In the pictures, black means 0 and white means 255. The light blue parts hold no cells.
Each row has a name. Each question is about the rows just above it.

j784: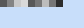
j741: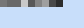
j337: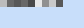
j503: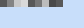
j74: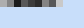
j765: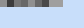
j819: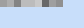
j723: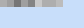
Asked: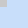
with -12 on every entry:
[189]
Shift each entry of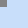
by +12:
[144]
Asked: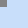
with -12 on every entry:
[120]
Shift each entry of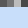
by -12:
[ 76 106 176  61]
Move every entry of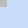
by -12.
[176]
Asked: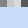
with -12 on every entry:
[120 189 205  76]

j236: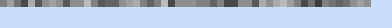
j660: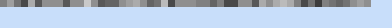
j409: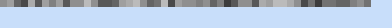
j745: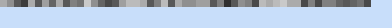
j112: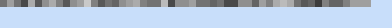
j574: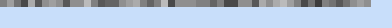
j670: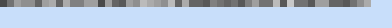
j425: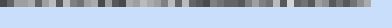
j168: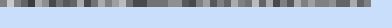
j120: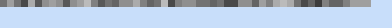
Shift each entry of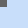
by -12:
[88]
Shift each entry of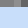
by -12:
[116 116 131  88]
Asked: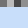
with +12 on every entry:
[126 199  85 155]
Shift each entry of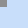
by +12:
[155]
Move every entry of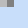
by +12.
[199 140]
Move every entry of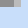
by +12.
[155 155 199]
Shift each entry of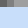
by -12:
[ 88 116 147 147]

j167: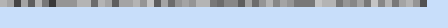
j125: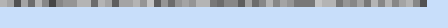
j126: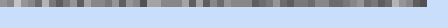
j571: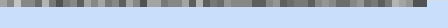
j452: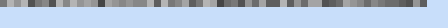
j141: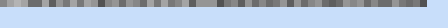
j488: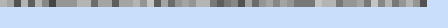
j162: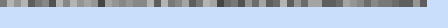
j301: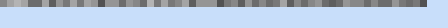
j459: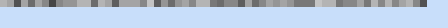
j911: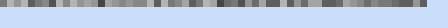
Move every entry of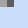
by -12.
[152  82]
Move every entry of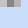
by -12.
[184 123 168]
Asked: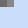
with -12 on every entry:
[ 96 123]
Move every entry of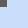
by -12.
[82]
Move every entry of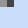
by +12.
[161  81]
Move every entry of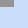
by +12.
[161 161]

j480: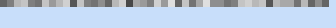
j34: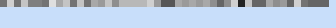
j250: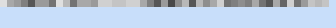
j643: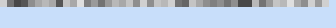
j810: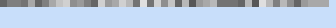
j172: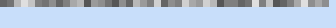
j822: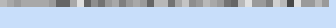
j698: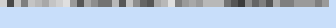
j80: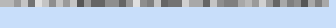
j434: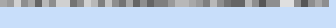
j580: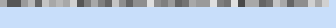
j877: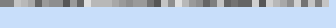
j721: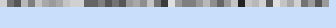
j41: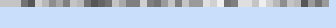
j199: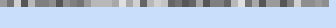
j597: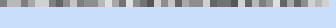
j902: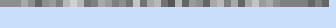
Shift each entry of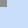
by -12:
[130]
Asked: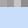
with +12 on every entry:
[180 166 208 154]
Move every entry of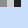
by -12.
[130 196  22]
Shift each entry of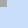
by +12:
[180]
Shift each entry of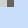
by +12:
[220 113]
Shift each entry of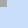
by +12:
[180]
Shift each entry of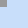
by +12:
[166]

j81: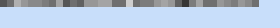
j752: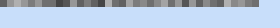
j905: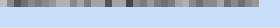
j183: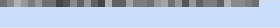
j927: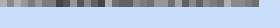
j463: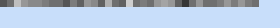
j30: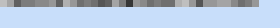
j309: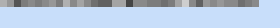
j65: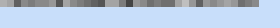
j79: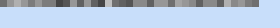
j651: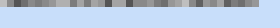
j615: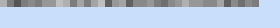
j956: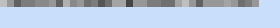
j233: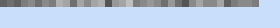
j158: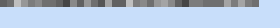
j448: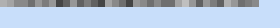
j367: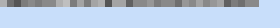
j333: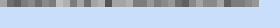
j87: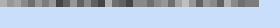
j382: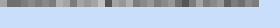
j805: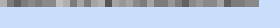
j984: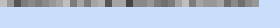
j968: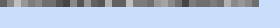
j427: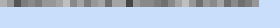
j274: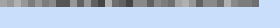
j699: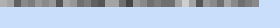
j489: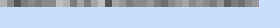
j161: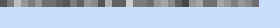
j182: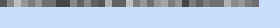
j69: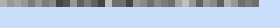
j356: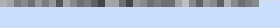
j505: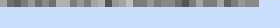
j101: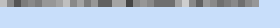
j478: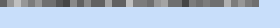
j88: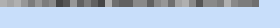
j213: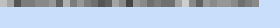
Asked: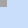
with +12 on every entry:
[176]
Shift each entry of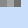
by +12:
[149 176 123]
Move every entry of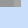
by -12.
[139 139 152]
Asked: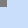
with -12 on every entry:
[112]
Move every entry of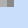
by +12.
[188 149]
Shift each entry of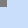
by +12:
[136]

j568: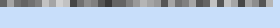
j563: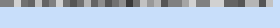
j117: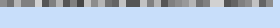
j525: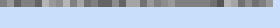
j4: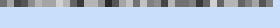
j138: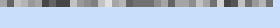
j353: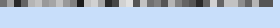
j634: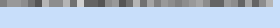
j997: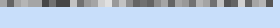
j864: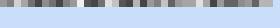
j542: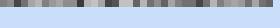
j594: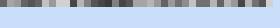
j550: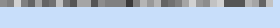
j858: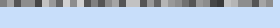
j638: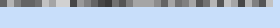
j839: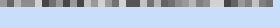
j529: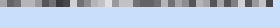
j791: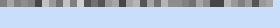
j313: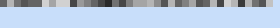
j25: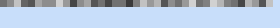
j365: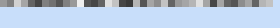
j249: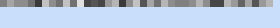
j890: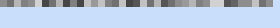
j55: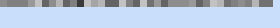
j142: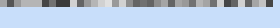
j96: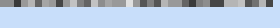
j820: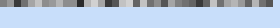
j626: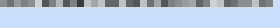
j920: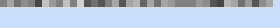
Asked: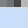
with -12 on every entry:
[116 101  58 169]
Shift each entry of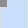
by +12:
[153]
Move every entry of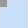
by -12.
[141]

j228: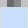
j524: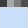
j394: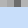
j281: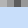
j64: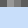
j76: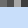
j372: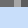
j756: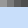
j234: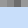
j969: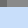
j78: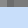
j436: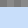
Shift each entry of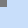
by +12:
[135]
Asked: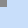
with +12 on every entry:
[150]
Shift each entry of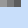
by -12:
[140 111  81]
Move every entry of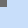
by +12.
[121]

